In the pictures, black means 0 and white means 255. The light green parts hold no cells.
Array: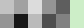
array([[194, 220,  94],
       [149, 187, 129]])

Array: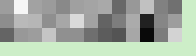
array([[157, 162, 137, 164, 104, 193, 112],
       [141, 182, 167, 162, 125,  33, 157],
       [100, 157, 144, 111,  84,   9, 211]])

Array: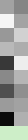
array([[162],
       [245],
       [152],
       [185],
       [ 56],
       [137],
       [ 79],
       [155],
       [ 11]])

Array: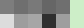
array([[125, 121, 111],
       [220, 166, 158]])

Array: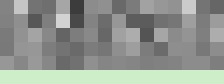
array([[131, 115, 166, 140, 105, 162, 146, 116],
       [129,  87, 211, 131, 151,  92, 118, 124],
       [122, 164, 100, 137, 161,  84, 139, 127],
       [121, 151, 115, 124, 143, 124, 142, 120],
       [151, 153, 105, 144, 136, 127, 131, 140]])

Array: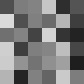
array([[ 79, 131,  46],
       [218, 128, 181],
       [112,  67,  52],
       [207, 127, 190],
       [204, 115, 160],
       [180, 129, 202]])

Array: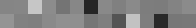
array([[133, 198, 116,  37, 128, 125, 131],
       [148, 127, 144, 118,  84, 126, 119]])

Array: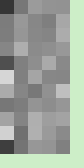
array([[ 54, 155, 146],
       [124, 135, 167],
       [125, 136, 172],
       [134, 139, 152],
       [ 79, 142, 137],
       [214, 165, 134],
       [171, 120, 191],
       [119, 148, 150],
       [163, 175, 163],
       [209, 176, 138],
       [ 62, 151, 128]])
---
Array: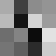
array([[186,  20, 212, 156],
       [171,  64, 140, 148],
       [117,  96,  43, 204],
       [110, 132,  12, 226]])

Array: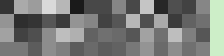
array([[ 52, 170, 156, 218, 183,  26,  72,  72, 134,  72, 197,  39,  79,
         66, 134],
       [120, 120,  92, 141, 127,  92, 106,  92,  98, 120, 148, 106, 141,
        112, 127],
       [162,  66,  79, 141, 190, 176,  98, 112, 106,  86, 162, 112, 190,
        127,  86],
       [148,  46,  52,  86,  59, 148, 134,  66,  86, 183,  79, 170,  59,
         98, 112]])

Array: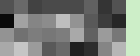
array([[169, 197, 155,  89, 105,  32,  45, 133, 182],
       [ 10, 162, 133, 140, 190, 147,  89,  60,  38],
       [147, 113, 125, 119, 125, 169,  97, 155, 119],
       [ 82, 105,  66,  74,  74,  74,  97,  52,  82]])

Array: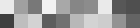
array([[ 63, 190, 211,  93, 113, 184, 211, 205, 147, 100],
       [234, 160, 120, 242, 168, 134, 140, 234,  87,  79]])

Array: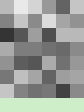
array([[185, 233, 212, 152,  99, 197],
       [119, 191, 165,  99, 158, 165],
       [ 52,  86, 158,  79, 185, 185],
       [131, 197, 138, 220, 165, 146],
       [171, 125, 125, 113, 106, 138],
       [197, 131, 113, 119,  66, 138],
       [146,  93,  86, 171, 113, 152]])

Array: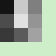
array([[ 56,  91, 162],
       [ 76, 225, 148],
       [ 20, 202, 127]])

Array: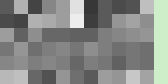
array([[ 75,  68, 177, 170, 157, 237,  61,  90, 149, 163, 142],
       [157,  97, 142, 103, 103,  97,  97, 126, 134, 142, 149],
       [134, 142, 126, 134, 126, 103, 126, 118,  97, 118, 111],
       [118, 149, 111, 126, 134, 118, 142, 126, 111, 118, 111],
       [184, 191, 103,  82, 149, 111,  90, 157, 149, 199, 163],
       [ 90, 177,  68, 134, 157, 225,  55,  90,  75,  82, 191]])
